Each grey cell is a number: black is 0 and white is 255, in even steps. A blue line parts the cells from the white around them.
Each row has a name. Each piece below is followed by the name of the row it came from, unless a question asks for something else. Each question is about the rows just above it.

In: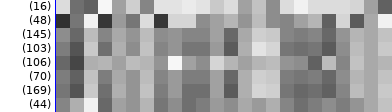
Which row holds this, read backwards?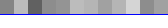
(106)
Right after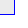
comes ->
[227]
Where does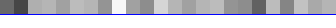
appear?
(106)

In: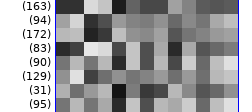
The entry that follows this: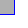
[111]
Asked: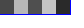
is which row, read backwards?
(90)
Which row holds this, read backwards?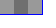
(129)
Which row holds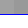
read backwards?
(172)

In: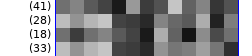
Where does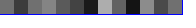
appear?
(18)
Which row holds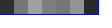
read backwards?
(33)
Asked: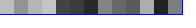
(28)

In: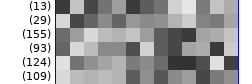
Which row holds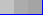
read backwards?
(155)
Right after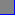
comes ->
[123]
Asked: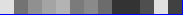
(124)
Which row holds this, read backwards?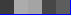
(93)
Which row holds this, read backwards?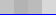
(155)
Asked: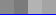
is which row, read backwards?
(124)

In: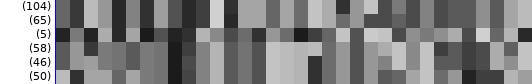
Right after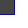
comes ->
[130]
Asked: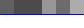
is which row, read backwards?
(65)
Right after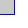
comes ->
[195]
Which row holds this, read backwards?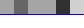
(104)

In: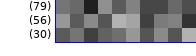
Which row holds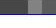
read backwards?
(79)
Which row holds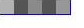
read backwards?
(30)

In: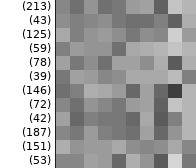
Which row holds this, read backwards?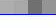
(59)
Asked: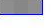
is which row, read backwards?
(151)

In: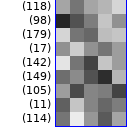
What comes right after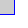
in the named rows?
[145]
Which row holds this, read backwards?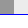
(114)
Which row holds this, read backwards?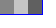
(11)
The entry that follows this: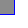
[82]
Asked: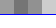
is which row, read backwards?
(17)
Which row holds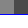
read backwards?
(105)
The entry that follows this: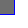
[139]

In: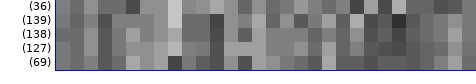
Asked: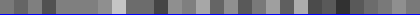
(139)
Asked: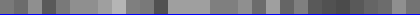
(127)
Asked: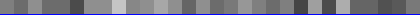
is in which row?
(36)
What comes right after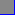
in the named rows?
[143]
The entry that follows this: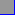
[127]

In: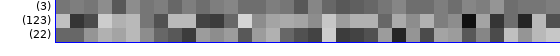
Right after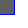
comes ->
[103]
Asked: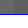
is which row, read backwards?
(3)
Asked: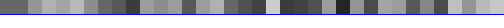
(22)

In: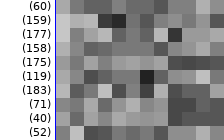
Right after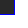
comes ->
[114]
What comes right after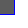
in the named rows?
[121]
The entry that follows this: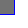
[86]
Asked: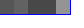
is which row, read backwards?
(71)
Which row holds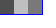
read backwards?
(183)

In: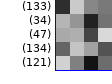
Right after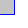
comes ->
[161]
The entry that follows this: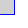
[128]

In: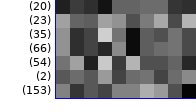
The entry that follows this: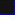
[100]
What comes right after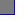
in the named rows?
[168]
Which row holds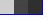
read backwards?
(35)
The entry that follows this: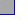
[74]
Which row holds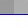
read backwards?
(153)
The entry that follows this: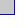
[60]
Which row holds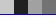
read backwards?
(54)

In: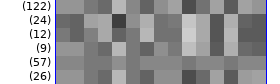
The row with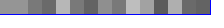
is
(9)
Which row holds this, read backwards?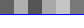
(24)
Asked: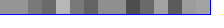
(26)
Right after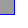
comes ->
[162]
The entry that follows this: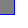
[169]

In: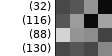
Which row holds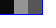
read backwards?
(32)
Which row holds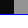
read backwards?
(32)
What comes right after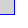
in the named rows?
[148]
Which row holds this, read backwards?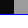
(116)
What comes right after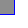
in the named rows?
[66]
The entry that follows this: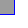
[11]

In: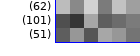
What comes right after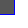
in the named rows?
[167]
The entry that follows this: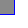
[210]
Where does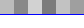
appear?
(62)
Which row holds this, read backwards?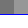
(51)
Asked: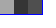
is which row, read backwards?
(101)
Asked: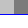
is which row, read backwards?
(62)
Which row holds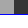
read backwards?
(101)

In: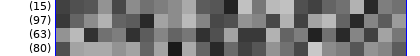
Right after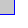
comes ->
[140]
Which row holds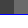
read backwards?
(80)
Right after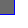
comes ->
[65]

